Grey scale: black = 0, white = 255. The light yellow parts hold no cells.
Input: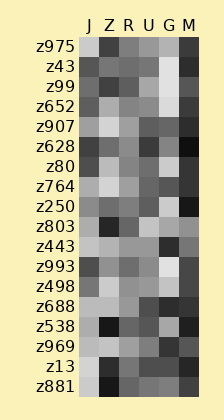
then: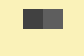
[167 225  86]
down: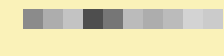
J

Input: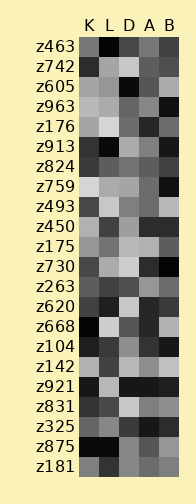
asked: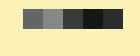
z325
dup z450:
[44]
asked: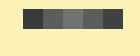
z824
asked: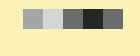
z176
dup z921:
[23]
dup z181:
[127]

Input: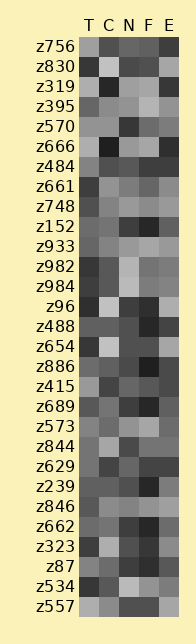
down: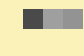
N
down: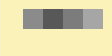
E
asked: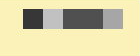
z654
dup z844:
[116]
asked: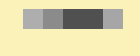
z557
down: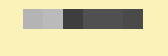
N

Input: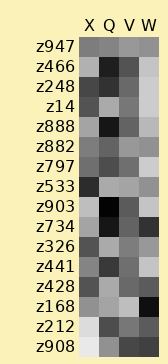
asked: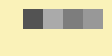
z326
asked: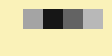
z888
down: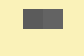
V

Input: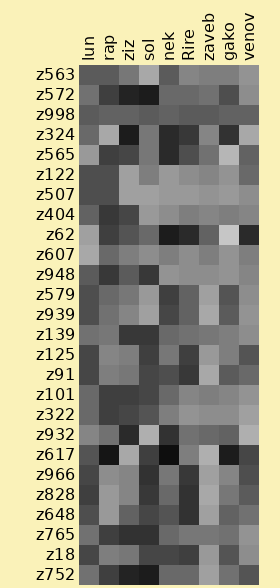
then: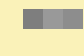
[133 147 105]
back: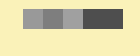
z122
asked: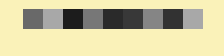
z324
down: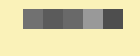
lun
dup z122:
[78]
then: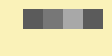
[133 126 126]
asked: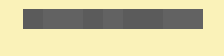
z998

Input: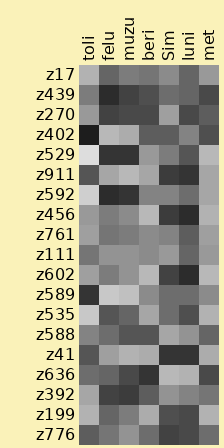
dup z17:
[101]
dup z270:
[73]
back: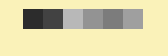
z602

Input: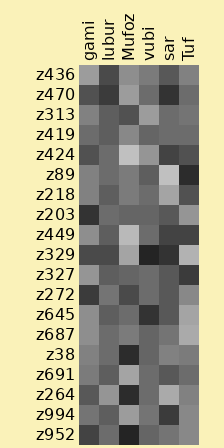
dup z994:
[116]
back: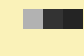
z329
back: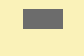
z419

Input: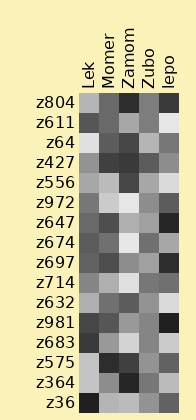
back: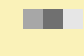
z674
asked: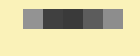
z427

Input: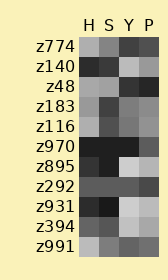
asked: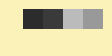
z140
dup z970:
[31]
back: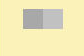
z394
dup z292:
[92]
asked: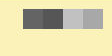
z394

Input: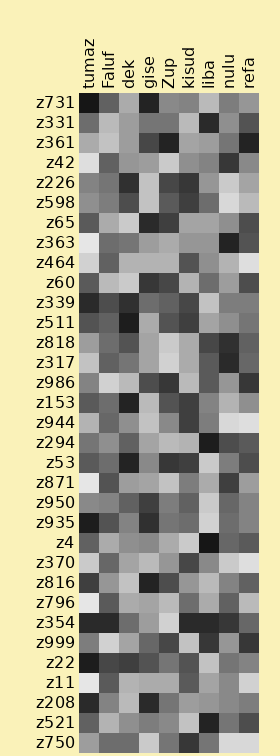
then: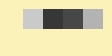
[109 157  77]
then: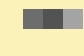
[202 171  71]
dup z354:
[42]
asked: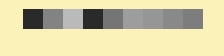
z208

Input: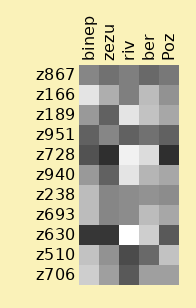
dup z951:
[97]
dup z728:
[47]

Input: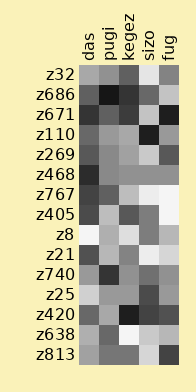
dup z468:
[145]
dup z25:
[153]
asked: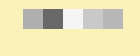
z638
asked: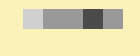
z25
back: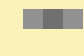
z740

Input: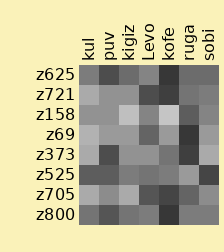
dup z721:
[146]
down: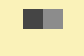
sobi
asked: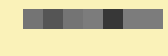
z800
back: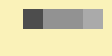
z721
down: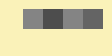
Levo
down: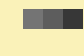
ruga
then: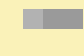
[100 154  55]

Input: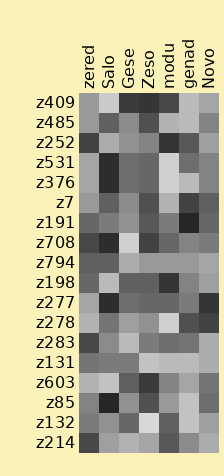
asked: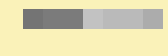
z131
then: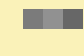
[216  96 194]
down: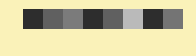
Salo
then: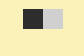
[ 66 103 131]

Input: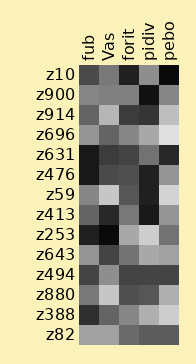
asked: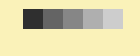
z388
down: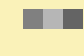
Vas
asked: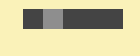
z494
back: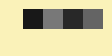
z413
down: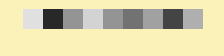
pebo
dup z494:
[68]
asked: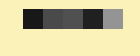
z476

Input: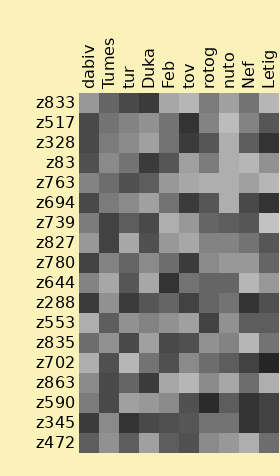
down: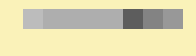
nuto
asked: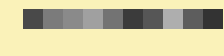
z328
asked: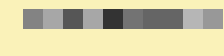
z644
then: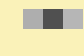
[115  80 138]
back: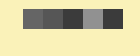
z288
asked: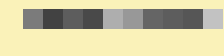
z739

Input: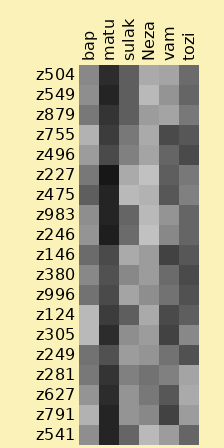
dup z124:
[94]
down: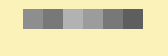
bap
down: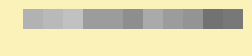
Neza
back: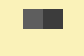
z124
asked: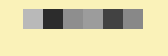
z305

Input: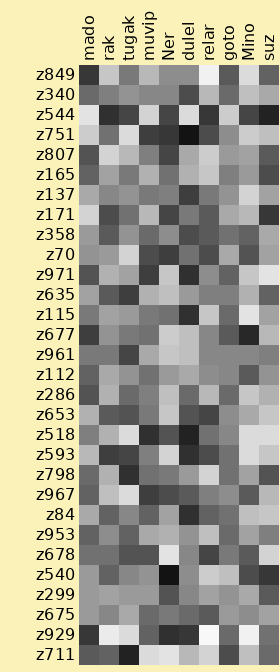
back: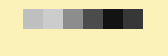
z751
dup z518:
[219]
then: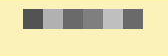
[184 106 198]
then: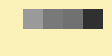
[198 106 227]

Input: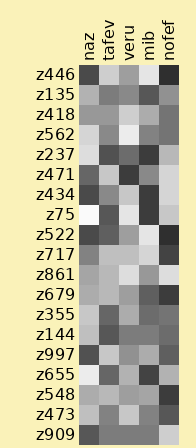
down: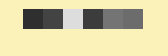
nofef
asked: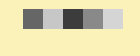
z471
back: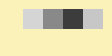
z471
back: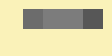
z144
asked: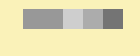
z418
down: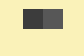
nofef

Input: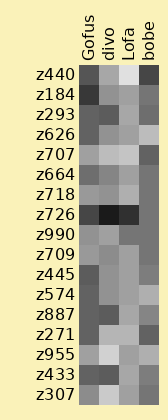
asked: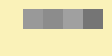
z709
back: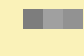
z445

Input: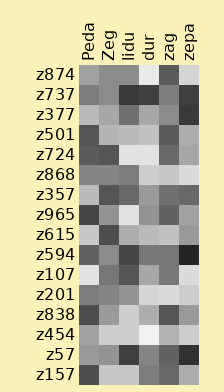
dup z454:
[205]
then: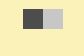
[199 125 104]
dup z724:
[226]

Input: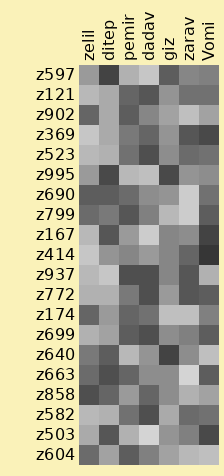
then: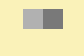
[ 79 154  86]
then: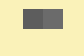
[141 148 204]

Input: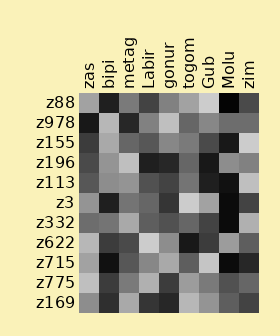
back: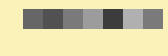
z775
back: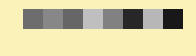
z978
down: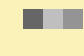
metag
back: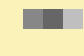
z978
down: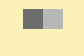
zas

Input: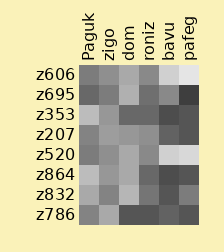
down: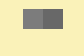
Paguk
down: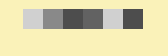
bavu
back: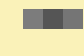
z832
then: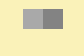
[182 117  85]
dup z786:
[85]

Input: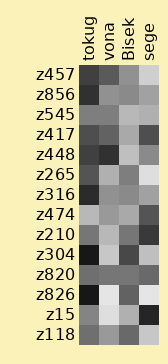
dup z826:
[229]
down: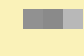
Bisek

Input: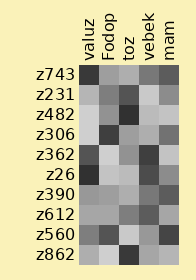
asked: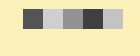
z362
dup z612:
[166]

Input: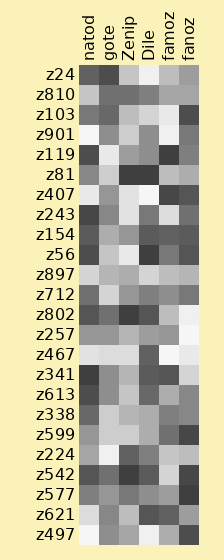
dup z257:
[150]
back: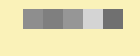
z712
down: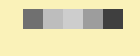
Zenip
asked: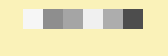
z497

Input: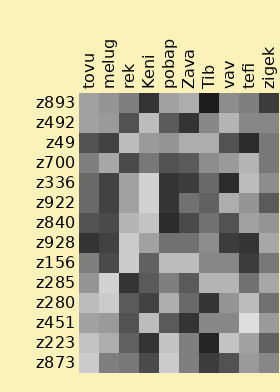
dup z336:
[105]
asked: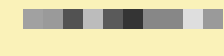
z451

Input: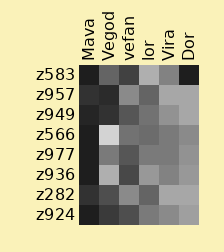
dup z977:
[122]
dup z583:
[30]
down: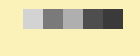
Vegod
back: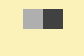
z583

